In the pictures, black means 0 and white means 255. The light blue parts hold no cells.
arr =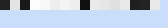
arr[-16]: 33
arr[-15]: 228
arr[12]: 233
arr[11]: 224
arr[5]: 238

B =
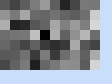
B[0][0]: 87
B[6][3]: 31
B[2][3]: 86
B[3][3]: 191
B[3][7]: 144
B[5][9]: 170
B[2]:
[174, 34, 41, 86, 100, 166, 128, 154, 126, 214]
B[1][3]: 105
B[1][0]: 147
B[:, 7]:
[70, 93, 154, 144, 169, 136, 140]
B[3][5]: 174
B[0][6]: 35
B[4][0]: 103
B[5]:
[89, 91, 113, 58, 123, 58, 110, 136, 96, 170]
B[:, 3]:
[123, 105, 86, 191, 96, 58, 31]
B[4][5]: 46
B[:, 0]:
[87, 147, 174, 110, 103, 89, 72]
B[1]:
[147, 121, 166, 105, 102, 114, 100, 93, 111, 204]
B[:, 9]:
[119, 204, 214, 108, 67, 170, 212]
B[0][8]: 120

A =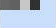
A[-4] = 103
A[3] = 48
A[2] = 199

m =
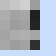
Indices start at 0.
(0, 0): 190
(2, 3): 36
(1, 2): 167
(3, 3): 166
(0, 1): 199

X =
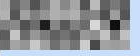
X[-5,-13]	172
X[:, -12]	[100, 86, 137, 195, 164]
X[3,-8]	96
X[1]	[178, 86, 161, 128, 149, 175, 165, 176, 127, 134, 80, 157, 85]
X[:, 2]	[131, 161, 81, 107, 149]
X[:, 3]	[82, 128, 108, 150, 200]
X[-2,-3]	194
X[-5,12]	95
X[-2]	[93, 195, 107, 150, 124, 96, 114, 95, 152, 143, 194, 119, 191]
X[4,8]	204
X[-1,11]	157
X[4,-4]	73

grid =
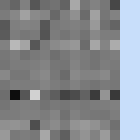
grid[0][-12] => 114
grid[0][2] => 128
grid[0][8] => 118
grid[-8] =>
[117, 124, 124, 126, 131, 118, 117, 131, 122, 116, 125, 122]
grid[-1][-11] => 121
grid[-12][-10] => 131
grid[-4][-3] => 124
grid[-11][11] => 125
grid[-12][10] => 113
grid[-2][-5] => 147
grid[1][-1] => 130
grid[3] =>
[91, 125, 119, 122, 84, 124, 117, 125, 115, 136, 125, 125]
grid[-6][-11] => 125
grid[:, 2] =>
[128, 161, 131, 119, 164, 114, 124, 119, 124, 86, 127, 128, 142, 125]
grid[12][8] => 153
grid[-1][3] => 120
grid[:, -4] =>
[118, 107, 123, 115, 108, 123, 122, 130, 121, 98, 120, 122, 153, 147]
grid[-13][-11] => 135
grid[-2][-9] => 78
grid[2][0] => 88
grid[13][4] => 167
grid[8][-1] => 119
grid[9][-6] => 67
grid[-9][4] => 125
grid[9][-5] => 76
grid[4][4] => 123
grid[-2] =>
[144, 147, 142, 78, 130, 139, 124, 147, 153, 145, 131, 112]
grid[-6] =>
[118, 125, 124, 125, 132, 124, 119, 129, 121, 116, 122, 119]
